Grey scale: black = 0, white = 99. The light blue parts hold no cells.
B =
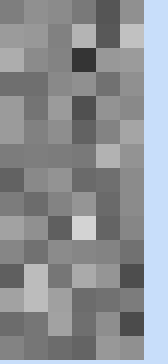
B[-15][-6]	49
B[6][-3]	47
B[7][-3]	41
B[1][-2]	34
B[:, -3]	[47, 70, 20, 56, 31, 38, 47, 41, 58, 82, 52, 66, 42, 43, 39]
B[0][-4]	54
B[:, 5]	[56, 75, 60, 56, 53, 64, 57, 54, 54, 52, 44, 30, 48, 29, 56]
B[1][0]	60
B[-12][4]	44
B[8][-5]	42
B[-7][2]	51
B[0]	[49, 56, 54, 47, 33, 56]
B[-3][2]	62
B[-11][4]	57
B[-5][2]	54
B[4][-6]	60
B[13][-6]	42
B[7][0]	38
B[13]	[42, 46, 63, 43, 55, 29]
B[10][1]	44

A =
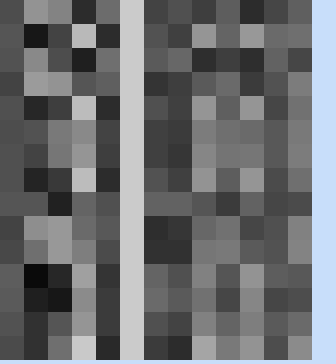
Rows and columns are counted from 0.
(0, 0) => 30
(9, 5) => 79
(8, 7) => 38
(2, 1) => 53
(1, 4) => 17
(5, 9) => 43
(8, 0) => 33
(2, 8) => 18
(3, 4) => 37
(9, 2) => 59
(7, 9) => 36
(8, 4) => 31
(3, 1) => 60
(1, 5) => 79
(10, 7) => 19
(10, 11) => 32
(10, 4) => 29
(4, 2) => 24
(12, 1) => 12
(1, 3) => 72
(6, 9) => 45
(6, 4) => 24
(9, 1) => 55
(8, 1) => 33
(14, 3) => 78
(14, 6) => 23
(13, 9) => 39
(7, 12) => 43
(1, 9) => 39
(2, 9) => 24
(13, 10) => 49
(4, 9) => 37
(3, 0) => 26

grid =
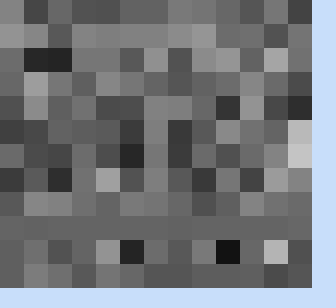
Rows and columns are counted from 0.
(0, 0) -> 51
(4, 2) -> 37
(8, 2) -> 50
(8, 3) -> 43
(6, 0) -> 41
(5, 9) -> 53
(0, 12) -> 26
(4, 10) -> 57
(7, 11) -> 60
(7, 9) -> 46
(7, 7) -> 34
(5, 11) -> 39
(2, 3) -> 46
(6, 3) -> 42
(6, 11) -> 51
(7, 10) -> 26
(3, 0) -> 40
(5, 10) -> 44
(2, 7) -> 32
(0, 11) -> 46
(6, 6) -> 46
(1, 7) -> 54
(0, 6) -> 38
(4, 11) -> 28
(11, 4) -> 45
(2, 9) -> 58
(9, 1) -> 38
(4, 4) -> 29
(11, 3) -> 34
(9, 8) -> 39
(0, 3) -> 32
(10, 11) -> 70
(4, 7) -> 49
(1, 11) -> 32
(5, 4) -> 35
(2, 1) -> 15

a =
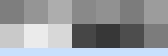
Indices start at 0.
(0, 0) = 49
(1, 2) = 84
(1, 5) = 30
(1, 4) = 21
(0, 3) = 53

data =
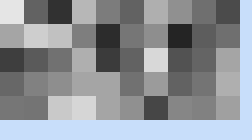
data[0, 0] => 89
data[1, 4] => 17
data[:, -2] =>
[43, 36, 39, 45, 50]
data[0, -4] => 68
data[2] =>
[24, 35, 44, 68, 23, 38, 84, 32, 39, 64]
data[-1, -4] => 27
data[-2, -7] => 64
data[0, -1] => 29
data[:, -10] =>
[89, 64, 24, 40, 46]
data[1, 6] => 55

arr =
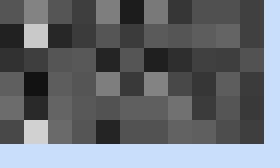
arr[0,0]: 33
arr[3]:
[37, 7, 36, 33, 49, 22, 51, 28, 21, 36, 23]
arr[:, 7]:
[21, 33, 18, 28, 44, 38]
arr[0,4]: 49
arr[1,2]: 15
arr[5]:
[28, 81, 41, 33, 14, 32, 32, 38, 37, 30, 24]
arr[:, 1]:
[51, 78, 24, 7, 16, 81]
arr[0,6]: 47
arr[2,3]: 34
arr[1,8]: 36
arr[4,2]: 39
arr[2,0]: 19
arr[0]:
[33, 51, 33, 24, 49, 11, 47, 21, 31, 31, 25]
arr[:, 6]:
[47, 35, 12, 51, 37, 32]
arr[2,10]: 32
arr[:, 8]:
[31, 36, 25, 21, 23, 37]

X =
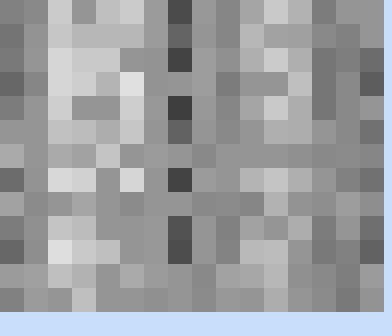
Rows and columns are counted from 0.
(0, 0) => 50
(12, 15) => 57
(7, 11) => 76
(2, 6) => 57
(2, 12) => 68
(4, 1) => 58
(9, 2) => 76
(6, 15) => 52
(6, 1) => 58
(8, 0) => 63
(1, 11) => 63
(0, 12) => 69
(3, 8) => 61
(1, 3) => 71
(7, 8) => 60
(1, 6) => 60
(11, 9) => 63
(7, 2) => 84
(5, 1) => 58
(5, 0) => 58
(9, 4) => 58
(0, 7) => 29
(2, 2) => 83
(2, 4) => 78
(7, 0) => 42
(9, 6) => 59
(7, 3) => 81
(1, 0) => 45
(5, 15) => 44
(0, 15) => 58
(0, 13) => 48
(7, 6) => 58
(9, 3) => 73
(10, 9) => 51
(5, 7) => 38
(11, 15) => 60
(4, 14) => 53
